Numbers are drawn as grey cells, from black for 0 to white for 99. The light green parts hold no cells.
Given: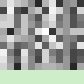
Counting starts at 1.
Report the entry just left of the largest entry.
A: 88
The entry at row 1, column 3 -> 76
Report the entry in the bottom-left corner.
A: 82
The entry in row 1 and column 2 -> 88
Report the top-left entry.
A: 70
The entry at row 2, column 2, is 94
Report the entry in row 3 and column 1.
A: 76
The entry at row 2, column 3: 32
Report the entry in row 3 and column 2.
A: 82
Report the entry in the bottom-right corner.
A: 65
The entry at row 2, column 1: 27
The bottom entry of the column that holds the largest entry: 70
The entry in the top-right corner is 21
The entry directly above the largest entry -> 70

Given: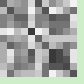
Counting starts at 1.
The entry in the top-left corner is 39
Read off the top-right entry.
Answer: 94
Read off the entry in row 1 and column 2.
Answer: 67
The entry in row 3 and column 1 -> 50
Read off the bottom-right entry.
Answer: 33
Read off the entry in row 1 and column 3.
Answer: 62
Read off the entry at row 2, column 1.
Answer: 73
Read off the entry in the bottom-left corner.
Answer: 84
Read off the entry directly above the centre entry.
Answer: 94
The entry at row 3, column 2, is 56
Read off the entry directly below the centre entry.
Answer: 67
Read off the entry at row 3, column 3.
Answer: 39

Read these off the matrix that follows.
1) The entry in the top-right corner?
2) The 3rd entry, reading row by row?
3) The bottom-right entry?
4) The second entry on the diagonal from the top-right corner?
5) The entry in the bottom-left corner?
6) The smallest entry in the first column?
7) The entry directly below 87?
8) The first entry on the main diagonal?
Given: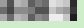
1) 17
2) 71
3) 12
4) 60
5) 66
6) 42
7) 77
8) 60

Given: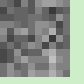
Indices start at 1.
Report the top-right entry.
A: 50
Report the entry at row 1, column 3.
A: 28
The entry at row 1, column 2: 39
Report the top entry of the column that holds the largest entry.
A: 62
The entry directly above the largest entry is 68
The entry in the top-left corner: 44
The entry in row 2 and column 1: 28
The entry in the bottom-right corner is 44
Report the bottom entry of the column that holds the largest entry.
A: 68
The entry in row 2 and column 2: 44
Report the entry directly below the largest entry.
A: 62
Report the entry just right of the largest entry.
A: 56
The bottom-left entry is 44
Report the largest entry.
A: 74
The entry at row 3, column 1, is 34
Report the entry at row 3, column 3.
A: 39
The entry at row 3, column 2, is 34

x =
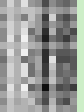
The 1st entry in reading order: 59
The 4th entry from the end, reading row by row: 75
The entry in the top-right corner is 49
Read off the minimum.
6
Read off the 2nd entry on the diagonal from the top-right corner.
54
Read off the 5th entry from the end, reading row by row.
49
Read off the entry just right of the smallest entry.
54
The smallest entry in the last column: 23
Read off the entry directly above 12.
18
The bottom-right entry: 54
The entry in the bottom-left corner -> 64
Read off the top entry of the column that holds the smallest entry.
29
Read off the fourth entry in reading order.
87
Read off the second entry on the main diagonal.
75
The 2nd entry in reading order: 81
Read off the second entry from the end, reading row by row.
59
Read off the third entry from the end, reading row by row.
54
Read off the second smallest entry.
12
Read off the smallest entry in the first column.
44
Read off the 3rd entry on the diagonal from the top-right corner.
39
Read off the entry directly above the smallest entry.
39
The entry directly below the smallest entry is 34
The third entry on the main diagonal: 64

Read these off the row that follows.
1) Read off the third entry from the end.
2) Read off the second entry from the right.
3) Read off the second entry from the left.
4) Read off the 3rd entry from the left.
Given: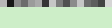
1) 36
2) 26
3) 9
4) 54

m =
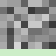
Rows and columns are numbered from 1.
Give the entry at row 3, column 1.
61
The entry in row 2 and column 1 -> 44
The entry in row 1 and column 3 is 61
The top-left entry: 66
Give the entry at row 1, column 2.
61
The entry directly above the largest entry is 66
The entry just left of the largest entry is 33
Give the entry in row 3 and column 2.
66
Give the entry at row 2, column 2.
27
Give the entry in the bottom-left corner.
66
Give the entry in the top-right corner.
38
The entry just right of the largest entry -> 27

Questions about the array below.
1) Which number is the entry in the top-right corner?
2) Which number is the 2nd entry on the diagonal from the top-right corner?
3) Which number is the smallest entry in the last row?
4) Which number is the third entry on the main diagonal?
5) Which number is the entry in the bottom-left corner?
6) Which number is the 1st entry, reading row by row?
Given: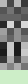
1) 22
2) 28
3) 45
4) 39
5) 67
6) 72

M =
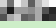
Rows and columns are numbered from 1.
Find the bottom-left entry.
32
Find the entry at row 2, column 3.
60
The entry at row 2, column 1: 49
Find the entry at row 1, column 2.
43
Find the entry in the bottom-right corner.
20
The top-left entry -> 82

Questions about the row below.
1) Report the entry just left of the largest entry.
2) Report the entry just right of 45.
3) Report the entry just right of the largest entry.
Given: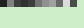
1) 40
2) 56
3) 29
